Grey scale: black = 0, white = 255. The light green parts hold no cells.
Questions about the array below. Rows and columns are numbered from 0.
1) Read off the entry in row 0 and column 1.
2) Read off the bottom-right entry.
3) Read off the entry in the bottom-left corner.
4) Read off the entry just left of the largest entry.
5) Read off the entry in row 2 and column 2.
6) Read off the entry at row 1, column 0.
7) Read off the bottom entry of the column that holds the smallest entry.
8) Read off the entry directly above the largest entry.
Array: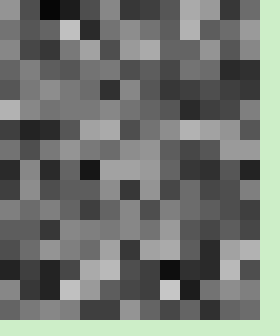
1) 78
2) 108
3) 100
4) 63
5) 55
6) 115
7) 135
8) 14

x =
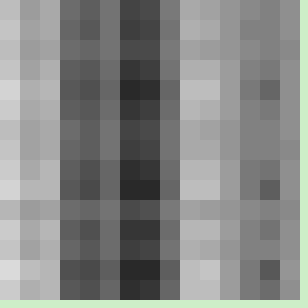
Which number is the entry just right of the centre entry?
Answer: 115
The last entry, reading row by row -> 143
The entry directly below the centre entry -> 54
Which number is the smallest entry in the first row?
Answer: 68
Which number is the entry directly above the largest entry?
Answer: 196
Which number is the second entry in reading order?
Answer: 156
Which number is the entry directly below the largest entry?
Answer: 203
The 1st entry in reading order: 189
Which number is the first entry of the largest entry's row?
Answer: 218
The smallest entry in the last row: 47
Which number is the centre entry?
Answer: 68
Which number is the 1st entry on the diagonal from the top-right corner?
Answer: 143
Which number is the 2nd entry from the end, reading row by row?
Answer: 108
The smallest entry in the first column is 182
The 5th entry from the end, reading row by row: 189
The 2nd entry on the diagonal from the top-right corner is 129
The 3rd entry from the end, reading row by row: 121

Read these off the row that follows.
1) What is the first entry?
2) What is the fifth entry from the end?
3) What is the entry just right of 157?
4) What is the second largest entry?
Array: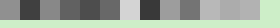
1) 144
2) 157
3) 116
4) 184

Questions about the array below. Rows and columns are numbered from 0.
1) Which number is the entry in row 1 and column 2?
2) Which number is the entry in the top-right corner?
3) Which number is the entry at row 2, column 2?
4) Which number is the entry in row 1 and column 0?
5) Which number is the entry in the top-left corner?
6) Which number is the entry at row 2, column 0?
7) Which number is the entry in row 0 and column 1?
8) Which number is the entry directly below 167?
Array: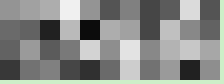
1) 33
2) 84
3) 91
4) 106
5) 148
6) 98
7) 161
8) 142

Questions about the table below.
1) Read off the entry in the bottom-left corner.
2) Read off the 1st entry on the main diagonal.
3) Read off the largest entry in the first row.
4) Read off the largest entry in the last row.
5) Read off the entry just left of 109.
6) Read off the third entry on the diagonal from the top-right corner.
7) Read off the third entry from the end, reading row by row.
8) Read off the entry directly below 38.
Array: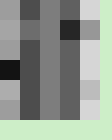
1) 157
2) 157
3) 214
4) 214
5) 165
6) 125
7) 125
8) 96
